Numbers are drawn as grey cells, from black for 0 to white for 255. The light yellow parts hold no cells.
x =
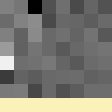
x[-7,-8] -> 128
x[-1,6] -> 109
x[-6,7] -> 106
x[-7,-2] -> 101
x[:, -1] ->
[82, 106, 88, 116, 111, 101, 109]
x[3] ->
[155, 97, 116, 105, 89, 104, 111, 116]
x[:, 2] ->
[1, 140, 138, 116, 113, 92, 71]
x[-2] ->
[59, 99, 92, 105, 107, 108, 97, 101]
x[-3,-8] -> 240
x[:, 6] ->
[101, 93, 115, 111, 107, 97, 109]
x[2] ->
[128, 98, 138, 105, 112, 100, 115, 88]
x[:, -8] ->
[128, 107, 128, 155, 240, 59, 121]
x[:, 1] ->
[118, 130, 98, 97, 110, 99, 123]
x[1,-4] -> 104
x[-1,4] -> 81

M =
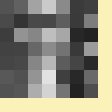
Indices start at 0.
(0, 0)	83
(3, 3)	139
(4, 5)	69
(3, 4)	115
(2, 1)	147
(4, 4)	92
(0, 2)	163
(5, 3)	225
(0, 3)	202
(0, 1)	97
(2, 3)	190
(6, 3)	211
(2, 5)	39
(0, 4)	138
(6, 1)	86
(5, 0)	88

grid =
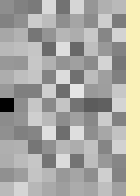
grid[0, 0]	142
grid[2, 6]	200
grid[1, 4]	142
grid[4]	[152, 150, 199, 177, 147, 160, 139, 212, 118]
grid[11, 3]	116
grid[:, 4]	[114, 142, 182, 222, 147, 220, 109, 196, 141, 110, 183, 220, 152, 158]
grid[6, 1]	127
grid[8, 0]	140
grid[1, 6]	140
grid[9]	[144, 128, 133, 223, 110, 222, 142, 167, 194]
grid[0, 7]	176
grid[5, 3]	131
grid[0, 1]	129
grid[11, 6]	189
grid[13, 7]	191
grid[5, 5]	112
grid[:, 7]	[176, 206, 134, 152, 212, 159, 158, 96, 204, 167, 133, 152, 207, 191]
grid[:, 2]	[122, 204, 118, 197, 199, 197, 127, 198, 207, 133, 118, 198, 196, 183]
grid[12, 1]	157
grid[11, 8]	134
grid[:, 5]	[214, 165, 173, 104, 160, 112, 229, 115, 160, 222, 173, 115, 165, 171]
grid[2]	[167, 178, 118, 148, 182, 173, 200, 134, 211]
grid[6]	[153, 127, 127, 207, 109, 229, 153, 158, 199]
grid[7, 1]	142
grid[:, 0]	[142, 130, 167, 185, 152, 173, 153, 1, 140, 144, 175, 173, 144, 186]

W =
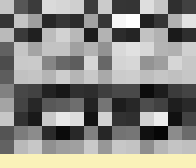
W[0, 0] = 198
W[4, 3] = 134
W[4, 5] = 93
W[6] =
[129, 71, 66, 34, 23, 48, 45, 62, 73, 73, 12, 29, 59, 68]
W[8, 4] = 231
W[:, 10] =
[222, 31, 194, 216, 147, 189, 12, 77, 209, 16, 141]
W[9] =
[84, 124, 140, 42, 11, 40, 129, 38, 115, 118, 16, 6, 140, 107]
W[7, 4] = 93
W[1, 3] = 39
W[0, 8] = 53
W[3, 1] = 197
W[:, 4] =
[214, 54, 210, 195, 104, 205, 23, 93, 231, 11, 157]
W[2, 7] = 179
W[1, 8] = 246
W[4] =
[76, 201, 202, 134, 104, 93, 214, 103, 212, 215, 147, 158, 214, 199]
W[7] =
[164, 68, 39, 88, 93, 110, 34, 117, 29, 39, 77, 65, 30, 41]
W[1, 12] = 177
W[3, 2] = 164
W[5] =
[93, 193, 196, 180, 205, 181, 200, 169, 203, 205, 189, 197, 192, 198]
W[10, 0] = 98
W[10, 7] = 151
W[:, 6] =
[60, 162, 27, 178, 214, 200, 45, 34, 19, 129, 201]
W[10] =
[98, 185, 199, 144, 157, 160, 201, 151, 199, 195, 141, 181, 196, 191]
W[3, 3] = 195
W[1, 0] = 53
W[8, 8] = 50
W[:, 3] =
[218, 39, 188, 195, 134, 180, 34, 88, 200, 42, 144]

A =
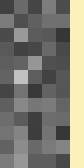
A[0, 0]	65
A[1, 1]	79
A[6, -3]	57
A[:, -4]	[106, 79, 153, 66, 99, 192, 115, 136, 91, 132, 140, 151]
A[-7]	[99, 192, 93, 66, 87]
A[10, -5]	98
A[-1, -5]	123
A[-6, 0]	69
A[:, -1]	[76, 112, 54, 73, 77, 87, 86, 100, 107, 55, 132, 72]
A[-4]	[109, 91, 62, 109, 107]
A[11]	[123, 151, 94, 94, 72]

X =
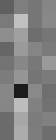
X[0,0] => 96
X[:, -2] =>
[118, 118, 110, 133, 120, 117, 137, 129, 124, 125]
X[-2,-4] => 108
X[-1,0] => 107
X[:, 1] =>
[126, 192, 160, 154, 135, 149, 27, 189, 167, 172]
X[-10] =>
[96, 126, 118, 134]
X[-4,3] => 111
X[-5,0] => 124
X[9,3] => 110

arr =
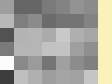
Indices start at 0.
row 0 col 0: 158
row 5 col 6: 197
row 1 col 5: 116
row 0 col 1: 102
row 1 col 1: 126
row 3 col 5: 159
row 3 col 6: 143
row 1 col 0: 184
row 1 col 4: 115
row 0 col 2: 102
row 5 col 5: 162
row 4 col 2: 155
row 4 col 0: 252
